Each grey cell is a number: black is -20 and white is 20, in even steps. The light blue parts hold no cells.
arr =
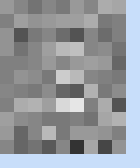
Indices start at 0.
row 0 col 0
4
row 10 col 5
-12
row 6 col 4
-4
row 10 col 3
-6
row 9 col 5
4
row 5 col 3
-1
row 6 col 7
-1
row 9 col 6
4
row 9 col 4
-1
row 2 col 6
1
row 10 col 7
-9
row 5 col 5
9
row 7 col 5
16
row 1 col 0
0
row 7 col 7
7
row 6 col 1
0
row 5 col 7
0
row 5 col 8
-1
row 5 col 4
12
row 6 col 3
2
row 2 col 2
-1
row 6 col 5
-6
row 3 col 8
-2
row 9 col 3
9
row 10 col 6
6
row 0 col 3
1
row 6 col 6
8
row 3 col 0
3
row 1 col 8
0
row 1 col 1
5

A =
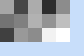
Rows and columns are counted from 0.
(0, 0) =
6
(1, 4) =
10
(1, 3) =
3
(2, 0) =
-10
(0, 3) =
-13

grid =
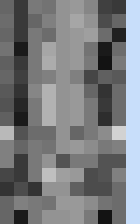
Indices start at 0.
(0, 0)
-4
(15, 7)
-17
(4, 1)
-11
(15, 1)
-16
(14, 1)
0
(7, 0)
-7
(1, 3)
0
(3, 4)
3
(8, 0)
-5
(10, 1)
-4
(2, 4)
3
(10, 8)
0
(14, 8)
-3
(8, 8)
-3
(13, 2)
-12
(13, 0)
-12
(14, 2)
-1
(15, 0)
-4
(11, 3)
3
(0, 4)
3
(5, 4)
3
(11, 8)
-7
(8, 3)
8
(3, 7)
-16
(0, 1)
-11
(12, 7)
-7
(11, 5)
-1
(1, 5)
6
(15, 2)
-1
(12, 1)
-11
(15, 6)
-1
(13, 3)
3
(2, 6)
5
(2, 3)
-3

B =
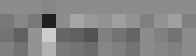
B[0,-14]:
2
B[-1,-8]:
-3
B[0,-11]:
1
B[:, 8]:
[2, 5, -2, 0]
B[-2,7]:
0
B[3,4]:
-1
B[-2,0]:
-2
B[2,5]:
-5
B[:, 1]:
[2, 1, -5, -2]
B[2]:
[-2, -5, 3, 12, -4, -5, -7, 0, -2, -4, 2, 0, -2, 2]
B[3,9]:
-2
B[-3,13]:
0
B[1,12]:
5
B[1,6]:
4
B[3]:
[0, -2, 3, 8, -1, -2, -3, 1, 0, -2, 2, 1, 0, 2]

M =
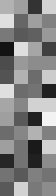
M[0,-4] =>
8
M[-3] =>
[-14, -2, -15, 2]
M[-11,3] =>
-10
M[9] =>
[-3, 1, 8, 0]
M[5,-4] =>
-7
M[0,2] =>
-12
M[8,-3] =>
-6
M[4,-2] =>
2
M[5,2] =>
-3
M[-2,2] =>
0
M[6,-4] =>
15
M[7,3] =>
13
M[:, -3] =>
[5, -4, -6, 15, 4, 8, -3, 1, -6, 1, -2, -2, -6, 13]
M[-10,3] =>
2
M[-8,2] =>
-2

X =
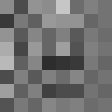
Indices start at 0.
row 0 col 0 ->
2
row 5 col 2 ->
-6
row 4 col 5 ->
-11
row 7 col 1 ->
-1
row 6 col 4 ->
-8
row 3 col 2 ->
4
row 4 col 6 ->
-1
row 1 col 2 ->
-5
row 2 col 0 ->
3
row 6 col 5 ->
-8
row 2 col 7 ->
-3
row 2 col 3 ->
-4
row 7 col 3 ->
1
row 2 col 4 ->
0
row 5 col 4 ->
-3
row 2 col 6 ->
-1
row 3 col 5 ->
-7
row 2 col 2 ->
1
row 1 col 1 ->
-1
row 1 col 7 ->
-2
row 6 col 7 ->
-4

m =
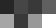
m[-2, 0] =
-14
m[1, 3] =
20
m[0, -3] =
-9
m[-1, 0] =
6

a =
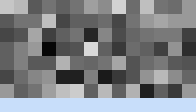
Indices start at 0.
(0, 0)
11
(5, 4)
-15
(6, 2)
-2
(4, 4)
8
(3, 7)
-5
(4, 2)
-6
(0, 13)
4
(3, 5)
-7
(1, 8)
-9
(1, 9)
-2
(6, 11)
-5
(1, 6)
-5
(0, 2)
-6
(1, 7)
-3
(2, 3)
-10
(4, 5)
-3
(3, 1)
0
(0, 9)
-3
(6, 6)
-5
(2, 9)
-4
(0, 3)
-2
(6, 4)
10
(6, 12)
-11
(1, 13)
4
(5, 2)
1
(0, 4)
-5
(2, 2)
6
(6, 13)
4
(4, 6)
-4
